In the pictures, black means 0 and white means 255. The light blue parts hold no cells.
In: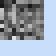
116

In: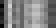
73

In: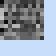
56

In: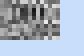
204

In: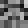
134

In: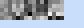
50
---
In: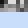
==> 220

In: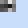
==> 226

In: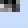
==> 57

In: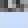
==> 190

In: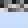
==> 134

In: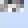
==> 54

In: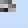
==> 91

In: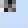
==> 21

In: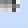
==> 136

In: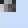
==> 151
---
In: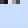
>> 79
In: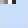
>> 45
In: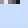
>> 27
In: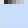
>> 199
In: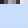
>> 226
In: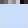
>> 46
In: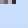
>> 51
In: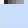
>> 162
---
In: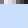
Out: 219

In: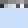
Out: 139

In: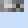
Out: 175

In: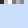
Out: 249

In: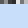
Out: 61

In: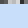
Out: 201

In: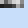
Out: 156

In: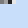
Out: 38
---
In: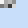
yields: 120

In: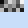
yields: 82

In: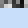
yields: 121

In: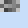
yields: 104

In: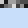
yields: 37

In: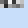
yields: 206

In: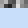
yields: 169

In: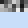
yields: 192

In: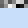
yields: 96
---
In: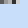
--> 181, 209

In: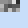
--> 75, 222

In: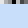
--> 4, 230

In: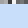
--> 243, 243

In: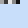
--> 232, 232

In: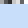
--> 198, 255

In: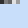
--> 101, 225

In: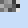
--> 133, 228
